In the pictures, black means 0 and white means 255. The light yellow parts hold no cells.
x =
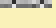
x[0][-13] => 182
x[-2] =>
[182, 187, 180, 44, 188, 178, 173, 186, 212, 182, 56, 180, 204]
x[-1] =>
[119, 110, 123, 232, 112, 110, 109, 117, 83, 127, 228, 111, 97]
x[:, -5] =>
[212, 83]

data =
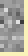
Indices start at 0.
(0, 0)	157
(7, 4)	144
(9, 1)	171
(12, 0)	124
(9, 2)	143
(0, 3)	141
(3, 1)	159
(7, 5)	148
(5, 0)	89
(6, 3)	135
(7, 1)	161
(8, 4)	155
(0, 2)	159
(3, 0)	172
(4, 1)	154
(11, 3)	147
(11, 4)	128
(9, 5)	189
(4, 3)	134
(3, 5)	143
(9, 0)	182
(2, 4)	127
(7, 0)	148

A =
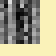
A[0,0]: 92
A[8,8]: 172
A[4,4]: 6
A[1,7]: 69
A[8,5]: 69
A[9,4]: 64
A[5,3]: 127
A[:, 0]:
[92, 148, 83, 166, 156, 114, 119, 156, 115, 132, 143]
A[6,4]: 37
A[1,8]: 119
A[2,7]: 53
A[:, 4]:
[53, 23, 40, 5, 6, 34, 37, 29, 74, 64, 38]
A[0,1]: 46
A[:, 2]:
[219, 174, 183, 151, 150, 148, 161, 132, 147, 188, 174]
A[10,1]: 68
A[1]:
[148, 13, 174, 103, 23, 187, 38, 69, 119, 86]
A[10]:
[143, 68, 174, 128, 38, 22, 125, 46, 158, 119]
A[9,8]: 137
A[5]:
[114, 51, 148, 127, 34, 18, 117, 25, 169, 143]
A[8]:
[115, 78, 147, 149, 74, 69, 37, 66, 172, 141]
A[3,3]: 96
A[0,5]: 151
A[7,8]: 158
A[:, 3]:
[94, 103, 111, 96, 110, 127, 154, 138, 149, 101, 128]
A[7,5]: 68
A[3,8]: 163
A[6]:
[119, 82, 161, 154, 37, 11, 173, 79, 129, 136]

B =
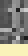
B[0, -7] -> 79
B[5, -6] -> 88
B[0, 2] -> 84
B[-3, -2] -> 97
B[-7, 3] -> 148
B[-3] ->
[83, 105, 99, 133, 131, 97, 109]
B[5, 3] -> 141
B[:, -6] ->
[92, 91, 103, 88, 92, 88, 78, 180, 105, 119, 93]
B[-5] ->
[79, 78, 79, 152, 129, 93, 116]
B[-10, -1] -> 121
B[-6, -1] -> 116
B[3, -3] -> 135
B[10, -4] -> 162
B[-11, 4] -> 140
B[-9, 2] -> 167
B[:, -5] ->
[84, 98, 167, 70, 81, 74, 79, 171, 99, 70, 78]
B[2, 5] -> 176
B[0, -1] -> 117
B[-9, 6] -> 203
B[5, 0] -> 83
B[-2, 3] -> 86
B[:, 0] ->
[79, 80, 89, 85, 79, 83, 79, 174, 83, 123, 82]
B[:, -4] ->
[145, 153, 154, 150, 148, 141, 152, 52, 133, 86, 162]

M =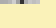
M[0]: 173
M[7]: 199
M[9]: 197
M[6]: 174

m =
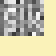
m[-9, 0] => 83
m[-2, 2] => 221
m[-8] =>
[121, 101, 149, 167, 152, 152, 121, 200, 130, 134, 164]
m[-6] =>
[101, 215, 146, 186, 125, 194, 78, 210, 95, 244, 137]
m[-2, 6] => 115
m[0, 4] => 43
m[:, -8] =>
[235, 167, 249, 186, 126, 218, 191, 213, 59]
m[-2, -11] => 105
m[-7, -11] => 140
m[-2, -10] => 198
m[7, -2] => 140
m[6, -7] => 138
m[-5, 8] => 133
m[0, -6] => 219
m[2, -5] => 93
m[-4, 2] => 209
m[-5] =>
[117, 233, 112, 126, 140, 196, 84, 200, 133, 237, 58]
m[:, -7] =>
[43, 152, 95, 125, 140, 108, 138, 66, 97]
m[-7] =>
[140, 166, 246, 249, 95, 198, 93, 176, 93, 94, 195]
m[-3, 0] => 112
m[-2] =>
[105, 198, 221, 213, 66, 200, 115, 124, 118, 140, 215]

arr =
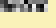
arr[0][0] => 76
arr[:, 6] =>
[6, 190, 150]
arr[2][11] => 199
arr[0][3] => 152
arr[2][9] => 93
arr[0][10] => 132
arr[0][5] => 195
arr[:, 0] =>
[76, 118, 182]
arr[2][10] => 38
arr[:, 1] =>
[51, 50, 103]
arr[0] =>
[76, 51, 182, 152, 156, 195, 6, 140, 120, 124, 132, 101]

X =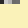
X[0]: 40
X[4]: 109

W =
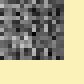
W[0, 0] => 132
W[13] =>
[159, 113, 81, 70, 37, 122, 64, 80, 173, 49, 91, 156, 12, 112, 96, 97]
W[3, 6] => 147
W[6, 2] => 137
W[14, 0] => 29
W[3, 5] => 125
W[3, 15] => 82
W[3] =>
[40, 128, 133, 77, 15, 125, 147, 106, 43, 34, 81, 83, 23, 106, 20, 82]
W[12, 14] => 91
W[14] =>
[29, 122, 138, 90, 47, 125, 115, 119, 50, 25, 80, 103, 70, 129, 24, 75]
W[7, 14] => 138
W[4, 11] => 164
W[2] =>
[73, 105, 124, 80, 130, 106, 115, 55, 17, 70, 102, 88, 61, 96, 25, 59]
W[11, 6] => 156
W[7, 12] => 41
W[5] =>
[53, 139, 123, 51, 45, 129, 124, 113, 36, 41, 102, 73, 47, 148, 42, 72]
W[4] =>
[181, 160, 150, 142, 160, 67, 191, 123, 131, 92, 99, 164, 109, 67, 84, 97]
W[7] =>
[169, 86, 101, 100, 24, 86, 73, 57, 181, 44, 89, 178, 41, 71, 138, 99]
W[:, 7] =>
[102, 138, 55, 106, 123, 113, 98, 57, 66, 146, 158, 172, 72, 80, 119]
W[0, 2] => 71
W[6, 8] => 154
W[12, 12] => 41
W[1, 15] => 57
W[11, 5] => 193
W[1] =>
[195, 138, 143, 161, 166, 75, 152, 138, 81, 128, 107, 159, 119, 71, 63, 57]
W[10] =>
[105, 93, 82, 144, 131, 157, 133, 158, 54, 115, 70, 82, 96, 131, 94, 88]
